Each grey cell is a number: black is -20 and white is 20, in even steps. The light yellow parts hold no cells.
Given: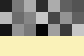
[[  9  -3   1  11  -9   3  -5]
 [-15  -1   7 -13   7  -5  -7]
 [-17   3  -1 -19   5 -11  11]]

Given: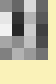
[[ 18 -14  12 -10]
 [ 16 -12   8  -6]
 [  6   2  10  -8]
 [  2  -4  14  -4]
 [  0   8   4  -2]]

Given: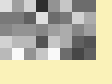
[[ 15   5  13 -13   3  11  -3  -3]
 [ 13   9   9  -7  11   7  -5  -7]
 [  9  19   3  11  19  -3  -9  -5]
 [  1   3   3   1   5   7   1   5]
 [ -1  -1  -5  15  -3  -1  13   7]]

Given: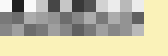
[[ 19 -15  19  11  -9  11 -11  -7  13  17   9  17]
 [  1   5  -3  -1   5   1  -5  -1   5   1   3   9]
 [ -1  -3   7   5   3  -3   1   7  -1   7   3  -5]]

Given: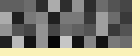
[[  7 -15  -1   1 -15  -1  -1 -11   5  -3 -11]
 [  3  -7  -9   3  -9  -3  -5  -7   5 -11  -7]
 [ -5  -5  -3 -13   7 -13   3 -13  -3  -7  -9]
 [-15   9 -17   3 -19  11 -17   1 -17  -1  -3]]

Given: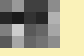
[[  0  12  -6  -4   6]
 [ -2   4 -10 -10   2]
 [ -6   6  -4  -2   2]
 [-14 -16 -12 -14   8]]

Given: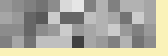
[[  6   4  -4  -6  12  -4  -4  10   8   6  -2  12   6]
 [  4   2   0  -2   2  14  16   0   8   0   8   8   6]
 [  2   2  -4   2   4  12   4   6   8  12   4   0   4]
 [  0   6  -2  10  10  10 -10   6   4   0   8  -2   2]]

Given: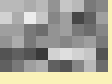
[[ 13   7  17  11   1   5  -9  -5   5]
 [  9   9   7   9   3  11   9  -1   1]
 [  5   5  -1  -3   3   5  -1  -3   1]
 [  3   7  -1   3   3   1   3   5  -1]
 [ -5  -1   5   7  -5  -7   1   9  -3]
 [ -7  -5  -7 -11  13  15  13  11  -7]]

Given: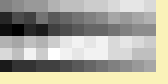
[[ 14  10  18  12  20  18  16  18  18  14  14  10  10]
 [  8   6  10   8  12  16  18  16  18  14  16  14  12]
 [  0   2   4   4   8  10  10  12  12  14  16  16  14]
 [-14  -8 -10  -2  -6  -4  -2   0   2   6   4   6   8]
 [-16 -12 -12 -10 -10  -8  -6  -4  -2   0   2   4   6]
 [-18 -20 -14 -16 -10  -8  -6  -4  -4  -2   0   2   2]]
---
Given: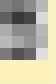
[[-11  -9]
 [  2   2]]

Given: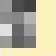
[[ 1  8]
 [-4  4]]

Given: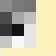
[[  6  10]
 [-17  16]]

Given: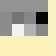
[[-2  1]
 [18  8]]

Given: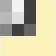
[[ 15 -10]
 [-10  -4]]

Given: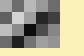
[[ 13   5]
 [  2 -18]]

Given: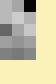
[[12  8]
 [ 6 11]]

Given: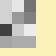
[[ 4  0]
 [12 17]]

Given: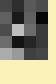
[[-16  -5]
 [ 10  -3]]
